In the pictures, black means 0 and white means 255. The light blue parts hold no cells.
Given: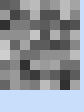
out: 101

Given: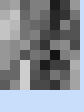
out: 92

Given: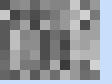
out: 101

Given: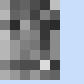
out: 173

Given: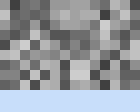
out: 97

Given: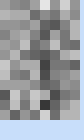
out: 160

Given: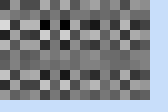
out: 151

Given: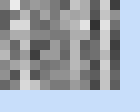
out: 103

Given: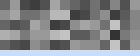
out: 101
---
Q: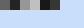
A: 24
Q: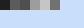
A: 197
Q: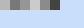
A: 139
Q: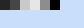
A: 141
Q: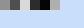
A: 5
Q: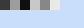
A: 135
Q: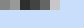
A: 101
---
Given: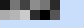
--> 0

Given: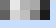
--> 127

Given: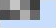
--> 174

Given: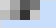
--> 51

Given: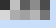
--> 181

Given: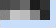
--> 132
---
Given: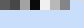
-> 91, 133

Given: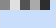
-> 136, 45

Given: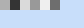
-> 176, 110

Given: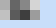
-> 175, 156

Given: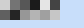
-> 208, 198

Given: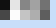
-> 16, 94

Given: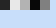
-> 37, 128

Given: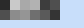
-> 42, 52
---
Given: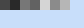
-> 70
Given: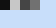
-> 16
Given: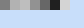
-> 126
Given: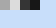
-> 168
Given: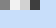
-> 130
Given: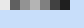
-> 233
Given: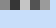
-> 136
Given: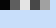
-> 5
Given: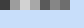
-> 61
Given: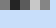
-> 123
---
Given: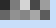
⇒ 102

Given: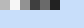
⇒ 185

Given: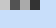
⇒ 199

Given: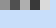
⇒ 145

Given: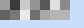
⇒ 99

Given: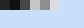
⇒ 36

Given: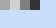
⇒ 168

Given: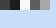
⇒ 64

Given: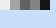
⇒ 238
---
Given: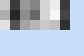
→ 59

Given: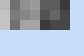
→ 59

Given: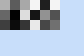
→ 244

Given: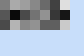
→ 223

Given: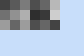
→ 184

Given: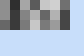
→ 112

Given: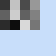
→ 152
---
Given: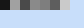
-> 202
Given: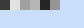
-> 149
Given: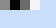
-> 245
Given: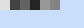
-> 132
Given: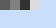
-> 219
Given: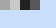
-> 87
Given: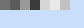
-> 193
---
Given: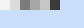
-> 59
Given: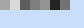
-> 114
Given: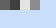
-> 140
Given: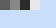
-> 232
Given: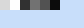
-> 12
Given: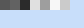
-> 203
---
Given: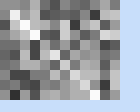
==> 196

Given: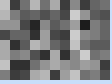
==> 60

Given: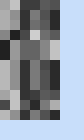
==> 174

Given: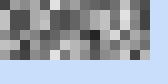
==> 111

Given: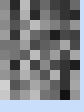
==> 166

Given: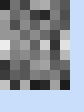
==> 69

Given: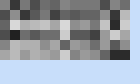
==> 142

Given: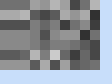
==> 71

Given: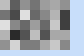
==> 168
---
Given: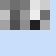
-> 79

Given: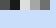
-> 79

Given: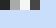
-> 70

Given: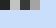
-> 57

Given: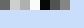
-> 82

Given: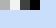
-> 64

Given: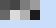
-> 69
